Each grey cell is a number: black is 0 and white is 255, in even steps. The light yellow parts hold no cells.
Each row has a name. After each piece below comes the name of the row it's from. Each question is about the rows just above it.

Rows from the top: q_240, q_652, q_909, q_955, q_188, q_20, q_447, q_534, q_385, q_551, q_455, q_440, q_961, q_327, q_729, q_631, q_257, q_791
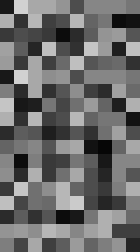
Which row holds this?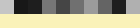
q_534
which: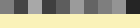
q_791

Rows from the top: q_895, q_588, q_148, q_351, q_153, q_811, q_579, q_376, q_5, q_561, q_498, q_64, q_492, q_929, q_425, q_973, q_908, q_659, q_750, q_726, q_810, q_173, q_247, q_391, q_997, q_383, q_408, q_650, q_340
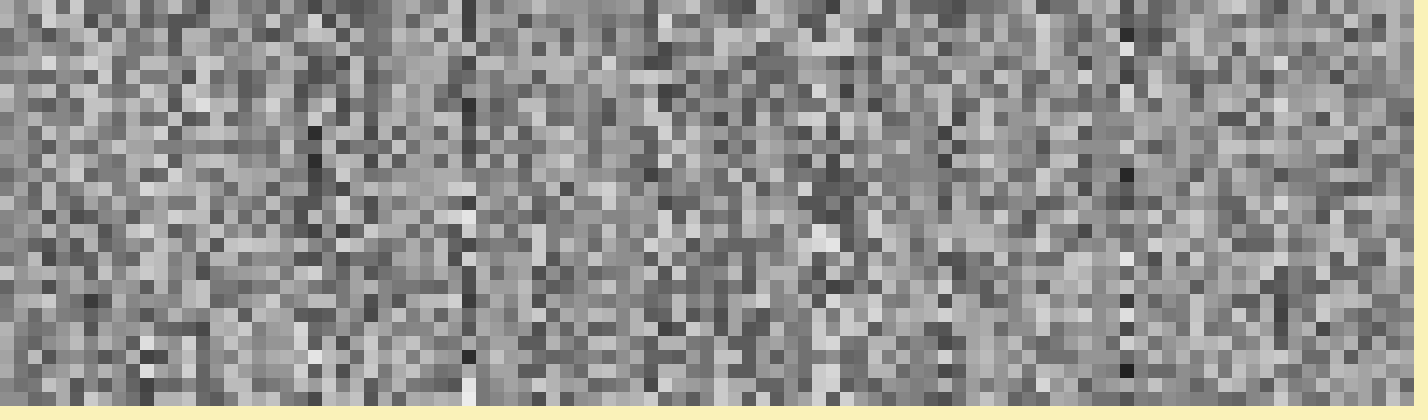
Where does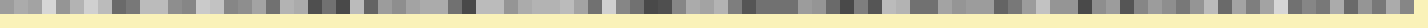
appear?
q_153
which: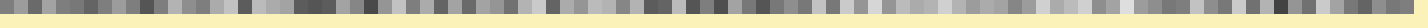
q_247
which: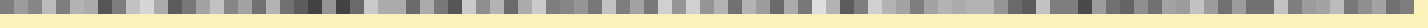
q_908
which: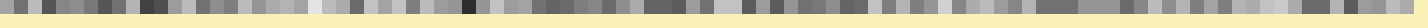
q_383

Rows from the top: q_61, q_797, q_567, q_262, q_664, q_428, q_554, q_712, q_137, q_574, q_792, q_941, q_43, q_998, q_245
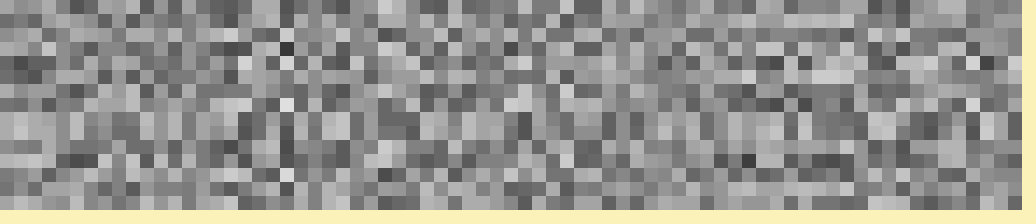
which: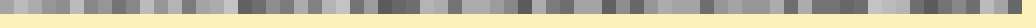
q_245
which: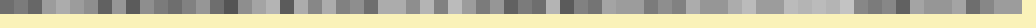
q_797
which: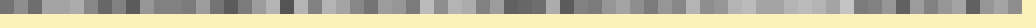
q_998

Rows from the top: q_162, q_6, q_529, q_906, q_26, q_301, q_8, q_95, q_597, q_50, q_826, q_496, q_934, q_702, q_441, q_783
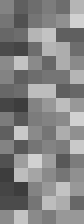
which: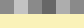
q_26
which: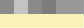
q_783
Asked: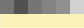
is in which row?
q_6
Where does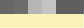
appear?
q_529
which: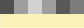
q_496
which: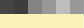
q_95

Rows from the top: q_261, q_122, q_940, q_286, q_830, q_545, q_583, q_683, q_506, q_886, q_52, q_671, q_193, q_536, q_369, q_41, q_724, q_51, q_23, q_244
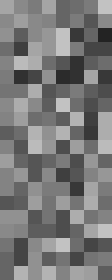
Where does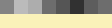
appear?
q_830
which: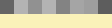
q_244
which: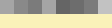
q_261

